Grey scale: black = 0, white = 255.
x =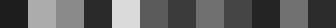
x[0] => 29
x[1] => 172
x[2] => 138
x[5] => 91

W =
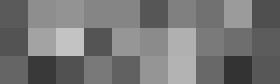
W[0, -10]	90
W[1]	[83, 163, 195, 84, 150, 139, 176, 122, 110, 92]
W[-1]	[101, 57, 81, 121, 97, 149, 179, 104, 51, 87]
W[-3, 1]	142
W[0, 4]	133
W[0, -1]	79
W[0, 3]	133

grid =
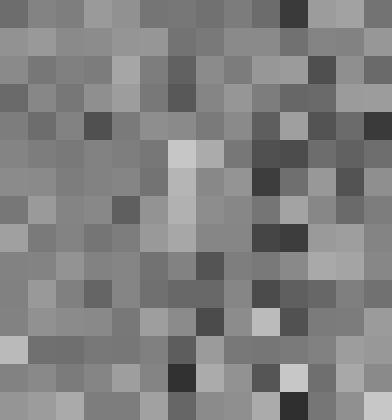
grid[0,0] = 109
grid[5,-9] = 119
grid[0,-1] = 115
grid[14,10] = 47
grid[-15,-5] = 108
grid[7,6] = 177
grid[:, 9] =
[108, 138, 151, 125, 94, 80, 61, 117, 69, 121, 75, 187, 118, 85, 171]
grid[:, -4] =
[58, 113, 155, 103, 159, 76, 111, 163, 61, 137, 95, 81, 122, 199, 47]
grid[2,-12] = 128
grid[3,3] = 143
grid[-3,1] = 112
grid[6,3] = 130
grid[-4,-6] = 140
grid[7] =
[119, 154, 132, 136, 95, 147, 177, 141, 135, 117, 163, 135, 106, 125]
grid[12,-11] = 120
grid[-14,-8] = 115
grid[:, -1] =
[115, 151, 106, 156, 58, 110, 143, 125, 132, 135, 113, 155, 152, 138, 199]
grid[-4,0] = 130
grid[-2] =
[130, 137, 123, 133, 158, 132, 49, 171, 146, 85, 199, 111, 168, 138]
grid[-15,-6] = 124
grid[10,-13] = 153
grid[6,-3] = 152
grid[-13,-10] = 166
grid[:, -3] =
[156, 132, 79, 106, 83, 109, 152, 135, 154, 169, 103, 123, 129, 111, 118]
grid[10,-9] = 112
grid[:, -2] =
[162, 130, 143, 155, 107, 97, 83, 106, 158, 164, 127, 124, 157, 168, 144]
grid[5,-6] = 119

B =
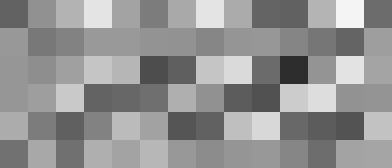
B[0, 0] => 98
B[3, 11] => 221
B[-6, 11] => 180
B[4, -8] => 85
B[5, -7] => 140
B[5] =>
[113, 168, 112, 175, 163, 183, 152, 140, 149, 152, 134, 109, 163, 165]
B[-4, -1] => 164
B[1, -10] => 153
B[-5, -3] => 118
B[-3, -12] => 201
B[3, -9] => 111
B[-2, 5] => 162
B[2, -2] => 227
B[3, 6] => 175
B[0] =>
[98, 145, 179, 228, 163, 124, 169, 228, 171, 100, 97, 180, 244, 108]
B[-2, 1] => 124
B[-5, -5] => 151
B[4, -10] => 187
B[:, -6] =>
[171, 149, 218, 92, 191, 149]

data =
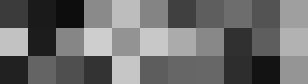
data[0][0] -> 59
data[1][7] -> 136
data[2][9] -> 19
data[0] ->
[59, 26, 13, 138, 189, 132, 64, 94, 109, 83, 159]
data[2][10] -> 149
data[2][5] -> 93
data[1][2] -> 134
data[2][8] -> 45
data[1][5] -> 200
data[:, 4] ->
[189, 147, 198]

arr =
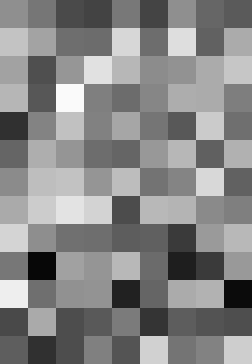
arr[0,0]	143
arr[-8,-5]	101
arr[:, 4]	[120, 215, 183, 108, 166, 101, 189, 76, 93, 184, 33, 123, 84]
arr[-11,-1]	198
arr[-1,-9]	94
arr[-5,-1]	184
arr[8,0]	212
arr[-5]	[212, 142, 112, 110, 93, 96, 58, 154, 184]
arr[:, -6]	[67, 108, 225, 127, 129, 109, 149, 211, 110, 149, 147, 89, 128]
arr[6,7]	216
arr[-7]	[139, 190, 194, 149, 189, 115, 132, 216, 97]
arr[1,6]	222
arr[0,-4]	68
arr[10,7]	178
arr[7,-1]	127
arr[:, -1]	[90, 171, 198, 126, 111, 177, 97, 127, 184, 153, 11, 78, 206]
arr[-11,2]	150
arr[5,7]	96
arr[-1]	[94, 48, 77, 128, 84, 209, 116, 130, 206]
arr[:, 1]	[118, 163, 79, 87, 131, 174, 190, 204, 142, 7, 111, 170, 48]
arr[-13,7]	102
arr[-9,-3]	88
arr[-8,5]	152
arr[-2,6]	93
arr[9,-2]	58
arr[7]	[170, 204, 227, 211, 76, 184, 180, 138, 127]
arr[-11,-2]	171
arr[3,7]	171
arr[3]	[182, 87, 250, 127, 108, 134, 173, 171, 126]
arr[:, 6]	[143, 222, 146, 173, 88, 183, 132, 180, 58, 30, 171, 93, 116]

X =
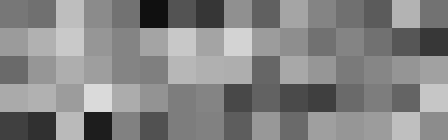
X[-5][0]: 119
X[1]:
[155, 177, 201, 150, 132, 164, 200, 164, 211, 156, 142, 113, 132, 113, 86, 55]
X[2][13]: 134
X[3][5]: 147
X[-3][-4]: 122
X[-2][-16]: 170
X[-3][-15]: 150
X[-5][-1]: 114
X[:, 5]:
[16, 164, 127, 147, 81]
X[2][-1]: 161
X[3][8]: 72
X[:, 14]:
[179, 86, 149, 100, 191]
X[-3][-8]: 174
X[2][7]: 176
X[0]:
[119, 112, 190, 139, 114, 16, 83, 54, 144, 96, 165, 132, 112, 91, 179, 114]
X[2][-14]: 174
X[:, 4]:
[114, 132, 132, 172, 129]
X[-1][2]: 186
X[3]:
[170, 177, 156, 218, 172, 147, 125, 132, 72, 98, 74, 63, 106, 125, 100, 198]

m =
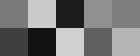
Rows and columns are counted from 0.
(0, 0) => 121
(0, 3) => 143
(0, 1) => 202
